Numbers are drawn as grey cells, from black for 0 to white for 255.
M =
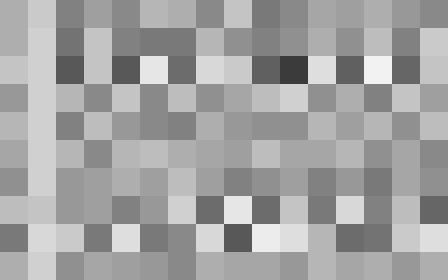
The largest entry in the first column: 196
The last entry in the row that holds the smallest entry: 196
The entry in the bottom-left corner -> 174
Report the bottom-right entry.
174
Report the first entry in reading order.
174
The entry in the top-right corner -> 137
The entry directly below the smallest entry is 208
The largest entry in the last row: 208
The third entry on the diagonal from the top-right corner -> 242
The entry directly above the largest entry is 189
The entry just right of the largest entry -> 102
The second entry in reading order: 202
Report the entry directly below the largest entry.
129
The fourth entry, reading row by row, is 159
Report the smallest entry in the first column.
121
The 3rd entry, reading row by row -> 129
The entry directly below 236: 166
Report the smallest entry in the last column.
102
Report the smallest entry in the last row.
137
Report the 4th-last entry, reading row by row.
166
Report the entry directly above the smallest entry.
144
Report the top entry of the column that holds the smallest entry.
137
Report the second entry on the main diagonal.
208
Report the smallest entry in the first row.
121
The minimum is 59
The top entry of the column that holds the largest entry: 174
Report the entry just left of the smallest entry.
96
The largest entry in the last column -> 222

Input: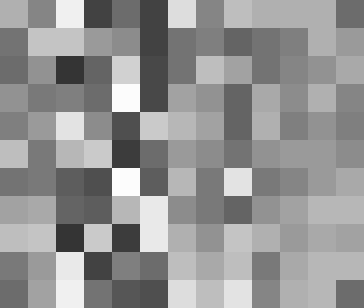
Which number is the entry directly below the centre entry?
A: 183
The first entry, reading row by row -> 176
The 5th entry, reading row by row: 108
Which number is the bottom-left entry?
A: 108
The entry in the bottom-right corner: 108
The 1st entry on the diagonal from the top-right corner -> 108
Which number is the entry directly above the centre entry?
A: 183
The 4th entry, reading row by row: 66
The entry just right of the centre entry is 140
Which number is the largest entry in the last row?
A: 240
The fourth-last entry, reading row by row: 133
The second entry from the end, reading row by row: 183
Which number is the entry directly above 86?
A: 127
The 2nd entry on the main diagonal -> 196

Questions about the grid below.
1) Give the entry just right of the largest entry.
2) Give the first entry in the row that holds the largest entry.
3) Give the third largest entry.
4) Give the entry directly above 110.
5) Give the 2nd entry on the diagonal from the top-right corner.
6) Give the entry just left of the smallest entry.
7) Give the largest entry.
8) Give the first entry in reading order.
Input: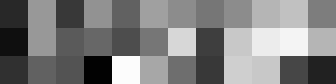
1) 167
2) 48
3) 236
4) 215
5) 244
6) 83
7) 252
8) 40

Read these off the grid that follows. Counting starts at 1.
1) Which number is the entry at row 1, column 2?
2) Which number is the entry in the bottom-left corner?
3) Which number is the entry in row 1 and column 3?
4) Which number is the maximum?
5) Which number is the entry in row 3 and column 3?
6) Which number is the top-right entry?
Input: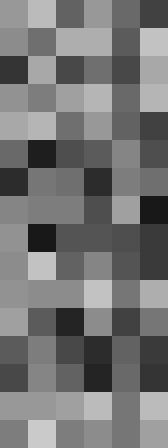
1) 187
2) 125
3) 98
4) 202
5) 72
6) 65

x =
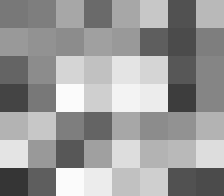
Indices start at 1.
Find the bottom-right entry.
75
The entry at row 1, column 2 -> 126
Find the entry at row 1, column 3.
167
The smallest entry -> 53
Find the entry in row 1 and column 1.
120
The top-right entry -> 185
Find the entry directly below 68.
179
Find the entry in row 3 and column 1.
100
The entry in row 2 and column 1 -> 153
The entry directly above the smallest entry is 228

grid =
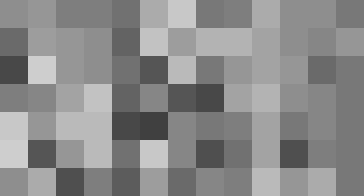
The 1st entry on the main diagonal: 142
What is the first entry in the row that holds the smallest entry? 200
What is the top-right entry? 120
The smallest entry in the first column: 72
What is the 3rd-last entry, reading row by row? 150
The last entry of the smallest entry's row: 120
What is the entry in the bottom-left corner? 142
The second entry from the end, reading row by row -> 171
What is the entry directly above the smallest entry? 134
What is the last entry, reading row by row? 120
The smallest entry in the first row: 113
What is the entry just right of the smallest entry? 134
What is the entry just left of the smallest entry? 72
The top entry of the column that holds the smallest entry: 171
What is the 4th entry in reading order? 126
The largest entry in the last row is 186
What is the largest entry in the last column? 150
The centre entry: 85
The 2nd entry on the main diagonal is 157
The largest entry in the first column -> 206

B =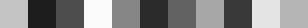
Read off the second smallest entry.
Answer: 43
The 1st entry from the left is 195
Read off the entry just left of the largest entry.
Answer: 77
